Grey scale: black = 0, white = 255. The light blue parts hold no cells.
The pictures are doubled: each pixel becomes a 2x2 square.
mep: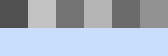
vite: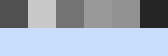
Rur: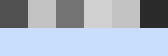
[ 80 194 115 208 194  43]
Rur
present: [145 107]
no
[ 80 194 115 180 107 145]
mep

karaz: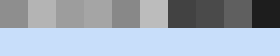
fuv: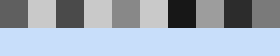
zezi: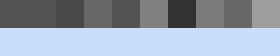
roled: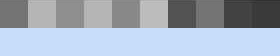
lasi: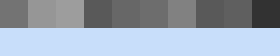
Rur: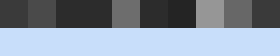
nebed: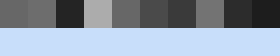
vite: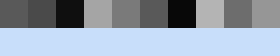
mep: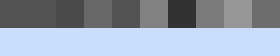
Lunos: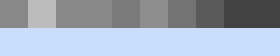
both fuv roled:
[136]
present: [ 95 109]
no
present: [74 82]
no
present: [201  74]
yes
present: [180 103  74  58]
no
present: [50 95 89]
no

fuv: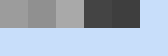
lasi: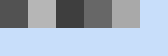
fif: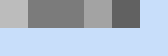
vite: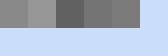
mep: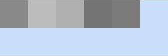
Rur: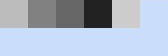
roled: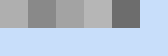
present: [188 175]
yes
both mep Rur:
[188]

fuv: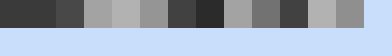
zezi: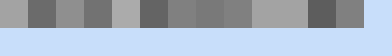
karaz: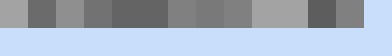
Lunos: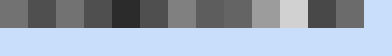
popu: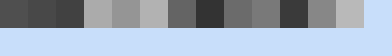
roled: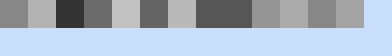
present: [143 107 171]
no
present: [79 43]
yes
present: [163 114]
yes
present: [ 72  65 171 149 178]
yes
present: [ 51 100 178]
no

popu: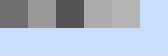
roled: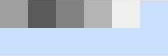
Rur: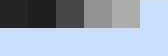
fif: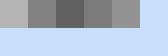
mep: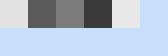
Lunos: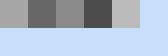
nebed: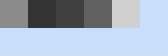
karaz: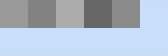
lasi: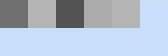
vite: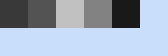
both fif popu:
[180]
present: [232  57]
no
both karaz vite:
[130]
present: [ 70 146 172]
yes
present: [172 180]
yes
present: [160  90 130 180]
yes
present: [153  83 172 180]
yes

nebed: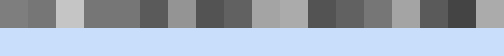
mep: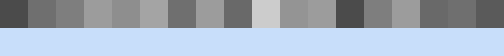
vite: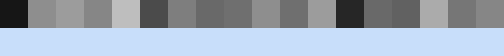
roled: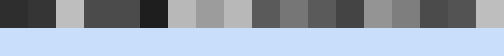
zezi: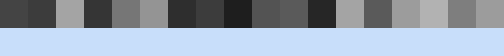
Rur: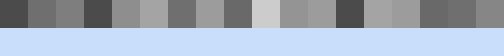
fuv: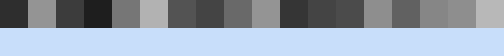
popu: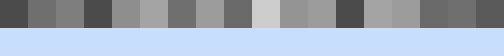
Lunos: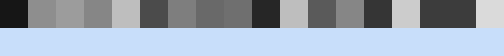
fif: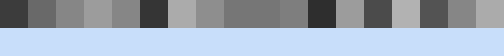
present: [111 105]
no
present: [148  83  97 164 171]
yes

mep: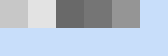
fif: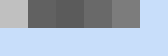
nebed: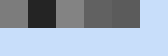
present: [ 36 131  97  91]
yes
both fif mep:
[105]
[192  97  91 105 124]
fif
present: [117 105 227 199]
no
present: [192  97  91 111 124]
no
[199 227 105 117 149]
mep

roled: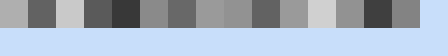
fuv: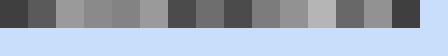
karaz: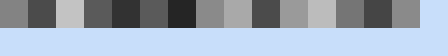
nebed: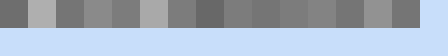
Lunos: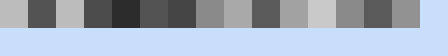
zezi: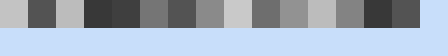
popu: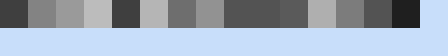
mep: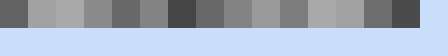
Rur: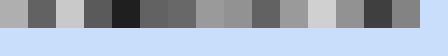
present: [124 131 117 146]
yes
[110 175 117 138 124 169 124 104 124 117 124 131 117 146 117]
nebed

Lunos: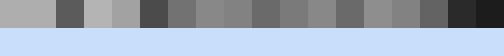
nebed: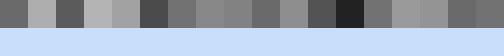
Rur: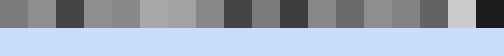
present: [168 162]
yes
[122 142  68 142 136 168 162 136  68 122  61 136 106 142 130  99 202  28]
Rur
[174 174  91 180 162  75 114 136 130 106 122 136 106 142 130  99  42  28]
Lunos
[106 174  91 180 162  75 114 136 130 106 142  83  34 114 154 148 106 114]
nebed

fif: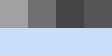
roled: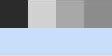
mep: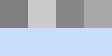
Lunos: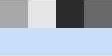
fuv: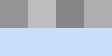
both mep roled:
[168]
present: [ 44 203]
no
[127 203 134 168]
mep
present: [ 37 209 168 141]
no

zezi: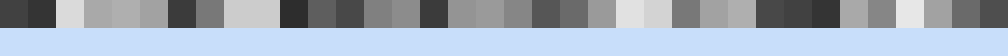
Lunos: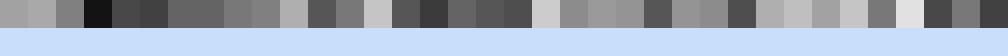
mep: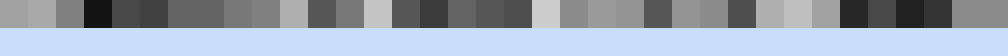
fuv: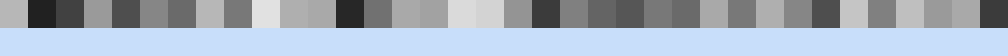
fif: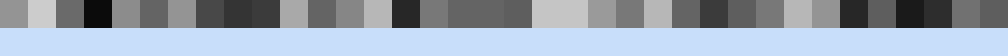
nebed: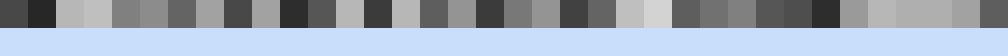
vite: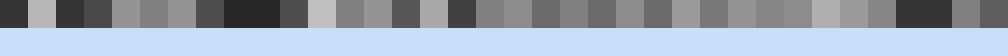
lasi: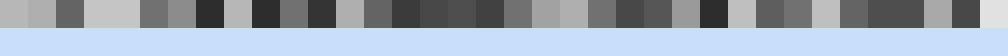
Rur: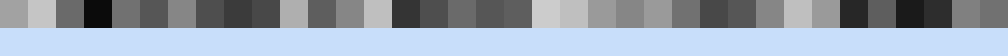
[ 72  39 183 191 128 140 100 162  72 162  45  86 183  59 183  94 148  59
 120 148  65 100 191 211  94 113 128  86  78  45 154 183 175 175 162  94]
nebed
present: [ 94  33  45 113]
no

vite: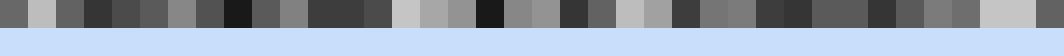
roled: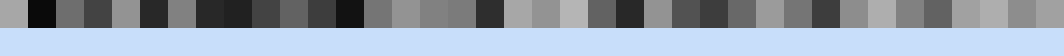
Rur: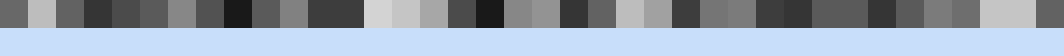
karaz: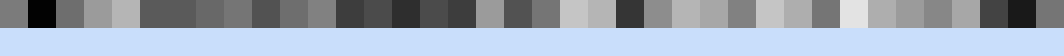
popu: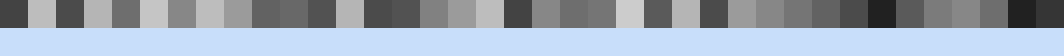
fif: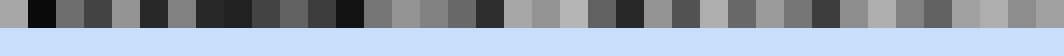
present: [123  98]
no
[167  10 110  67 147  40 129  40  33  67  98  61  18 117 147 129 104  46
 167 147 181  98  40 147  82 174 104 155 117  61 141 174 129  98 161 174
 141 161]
fif
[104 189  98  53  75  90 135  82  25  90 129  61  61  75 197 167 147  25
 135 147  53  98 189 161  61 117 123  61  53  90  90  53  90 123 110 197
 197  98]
vite

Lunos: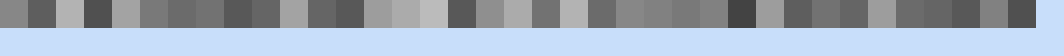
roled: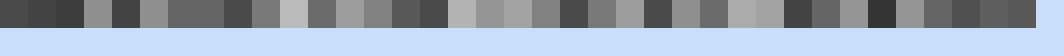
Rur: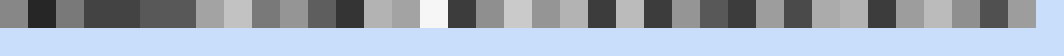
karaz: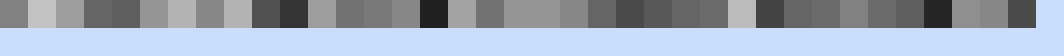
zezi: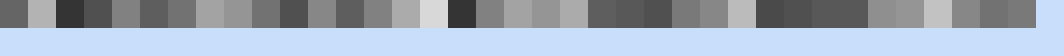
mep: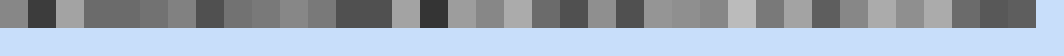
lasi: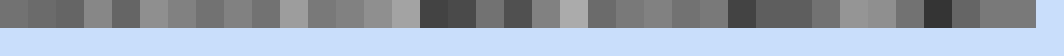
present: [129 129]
no
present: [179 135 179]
yes
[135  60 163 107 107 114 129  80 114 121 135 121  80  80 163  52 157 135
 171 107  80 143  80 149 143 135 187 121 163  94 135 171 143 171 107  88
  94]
mep
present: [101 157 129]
no
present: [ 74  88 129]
no

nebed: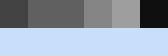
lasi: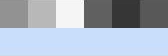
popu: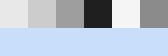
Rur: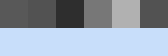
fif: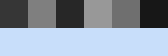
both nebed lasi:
[96]
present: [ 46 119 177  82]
yes
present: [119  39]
no
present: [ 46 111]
no

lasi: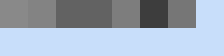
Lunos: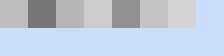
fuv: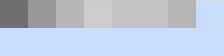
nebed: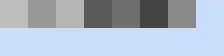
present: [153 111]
no
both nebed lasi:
[137]
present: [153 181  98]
no
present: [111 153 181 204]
yes
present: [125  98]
no
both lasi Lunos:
[118]

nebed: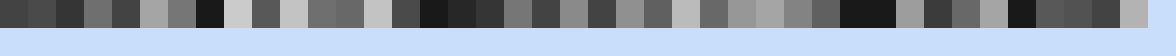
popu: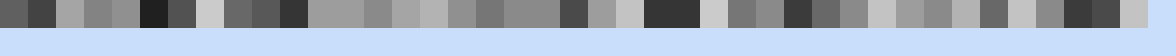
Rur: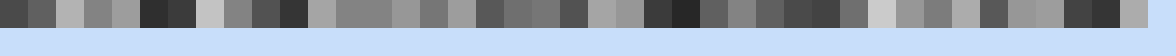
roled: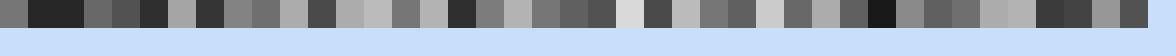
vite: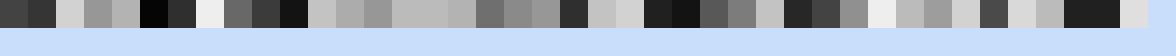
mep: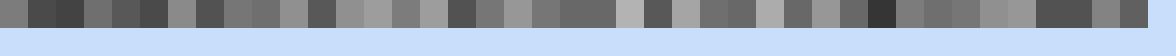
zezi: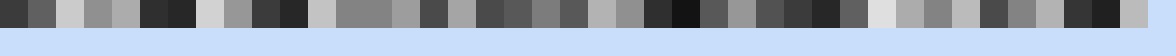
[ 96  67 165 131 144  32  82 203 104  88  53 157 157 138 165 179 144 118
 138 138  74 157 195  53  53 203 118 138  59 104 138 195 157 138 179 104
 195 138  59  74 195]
popu
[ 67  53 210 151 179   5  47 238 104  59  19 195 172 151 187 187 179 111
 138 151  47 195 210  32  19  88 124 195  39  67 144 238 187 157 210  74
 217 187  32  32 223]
vite

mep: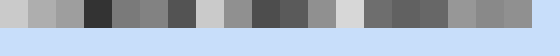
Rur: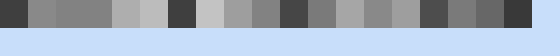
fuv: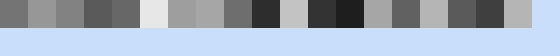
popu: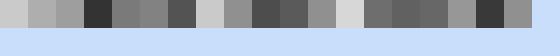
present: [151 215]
no
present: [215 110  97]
yes
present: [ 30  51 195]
no
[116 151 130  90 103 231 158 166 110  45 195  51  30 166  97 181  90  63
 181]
fuv

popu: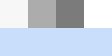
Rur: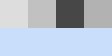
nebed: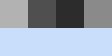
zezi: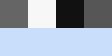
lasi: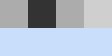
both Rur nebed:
[178]
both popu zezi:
[247]
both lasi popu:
[172]
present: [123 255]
yes

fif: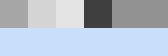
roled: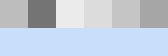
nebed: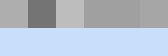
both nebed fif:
[166]
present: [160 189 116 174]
no
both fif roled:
[166]
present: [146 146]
yes
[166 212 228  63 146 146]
fif
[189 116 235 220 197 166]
roled

